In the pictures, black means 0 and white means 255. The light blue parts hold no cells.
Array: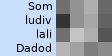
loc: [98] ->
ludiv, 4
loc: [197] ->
lali, 2
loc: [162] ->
Dadod, 2
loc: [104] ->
Som, 4
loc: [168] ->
ludiv, 3

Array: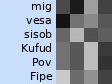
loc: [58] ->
Kufud, 4
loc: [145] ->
Fipe, 3

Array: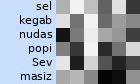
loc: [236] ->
nudas, 3
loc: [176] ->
sel, 1

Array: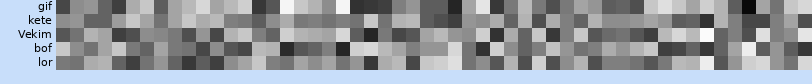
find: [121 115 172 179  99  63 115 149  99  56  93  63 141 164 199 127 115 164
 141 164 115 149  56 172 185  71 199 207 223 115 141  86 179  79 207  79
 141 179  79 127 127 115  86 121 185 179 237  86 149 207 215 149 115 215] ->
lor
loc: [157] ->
kete, 5
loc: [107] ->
Vekim, 40
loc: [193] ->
bof, 36
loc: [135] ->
Vekim, 8

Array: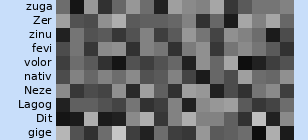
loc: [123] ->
fevi, 10
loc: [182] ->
gige, 1
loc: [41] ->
Neze, 6

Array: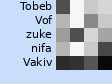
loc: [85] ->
Vakiv, 3
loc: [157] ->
zuke, 1
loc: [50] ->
Vakiv, 2
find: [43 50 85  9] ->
Vakiv

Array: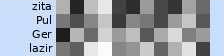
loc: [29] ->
Ger, 1
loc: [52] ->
zita, 9
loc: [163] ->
zita, 10
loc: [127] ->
Ger, 10
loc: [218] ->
Ger, 9

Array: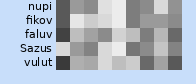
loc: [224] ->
nupi, 4
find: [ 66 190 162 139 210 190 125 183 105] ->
faluv
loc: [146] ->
nupi, 9
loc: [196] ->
Sazus, 8
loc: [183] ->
faluv, 8
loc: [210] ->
faluv, 5

